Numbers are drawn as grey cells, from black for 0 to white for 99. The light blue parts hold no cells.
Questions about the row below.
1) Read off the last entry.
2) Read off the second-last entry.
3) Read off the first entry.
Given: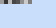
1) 49
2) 79
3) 61

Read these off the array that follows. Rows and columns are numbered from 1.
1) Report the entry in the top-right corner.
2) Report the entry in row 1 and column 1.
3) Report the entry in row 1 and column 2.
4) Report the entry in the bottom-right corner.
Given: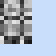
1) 77
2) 30
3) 62
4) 9

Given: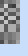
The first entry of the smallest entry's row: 40
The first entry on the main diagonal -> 35
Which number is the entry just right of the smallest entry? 67
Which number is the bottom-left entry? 29
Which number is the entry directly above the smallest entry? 51
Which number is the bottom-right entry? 62
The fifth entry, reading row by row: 62
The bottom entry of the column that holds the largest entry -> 57
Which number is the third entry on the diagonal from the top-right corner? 62
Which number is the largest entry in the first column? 77
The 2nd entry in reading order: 51
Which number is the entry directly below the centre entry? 67

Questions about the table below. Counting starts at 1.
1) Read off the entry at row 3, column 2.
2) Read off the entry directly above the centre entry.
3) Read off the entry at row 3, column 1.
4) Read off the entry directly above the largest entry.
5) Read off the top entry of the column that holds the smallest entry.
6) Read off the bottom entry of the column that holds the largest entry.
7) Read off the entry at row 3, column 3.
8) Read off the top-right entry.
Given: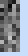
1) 33
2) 39
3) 10
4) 65
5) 22
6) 65
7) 16
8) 65

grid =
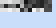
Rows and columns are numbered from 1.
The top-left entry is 83
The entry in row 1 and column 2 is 83
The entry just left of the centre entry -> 72
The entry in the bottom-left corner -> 88
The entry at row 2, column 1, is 56
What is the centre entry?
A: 24
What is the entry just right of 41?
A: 46
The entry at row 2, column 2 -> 14
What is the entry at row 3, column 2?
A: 88
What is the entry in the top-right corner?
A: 35
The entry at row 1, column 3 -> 88

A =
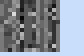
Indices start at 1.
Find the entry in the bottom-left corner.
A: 47
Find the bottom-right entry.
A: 47
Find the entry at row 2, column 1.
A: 47
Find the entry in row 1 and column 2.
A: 41
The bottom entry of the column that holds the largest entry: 52
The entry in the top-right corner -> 47
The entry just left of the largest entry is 35
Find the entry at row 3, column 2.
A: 35
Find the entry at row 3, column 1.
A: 47
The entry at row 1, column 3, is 35
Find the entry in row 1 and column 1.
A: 35
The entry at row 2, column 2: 35
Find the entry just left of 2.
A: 35
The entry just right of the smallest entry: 35
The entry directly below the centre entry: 35
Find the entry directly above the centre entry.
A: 35
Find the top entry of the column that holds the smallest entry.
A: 14
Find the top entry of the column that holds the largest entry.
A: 58
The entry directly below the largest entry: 52
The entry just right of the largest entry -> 35
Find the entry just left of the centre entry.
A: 35
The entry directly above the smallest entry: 30
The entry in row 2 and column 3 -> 35
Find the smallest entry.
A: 2
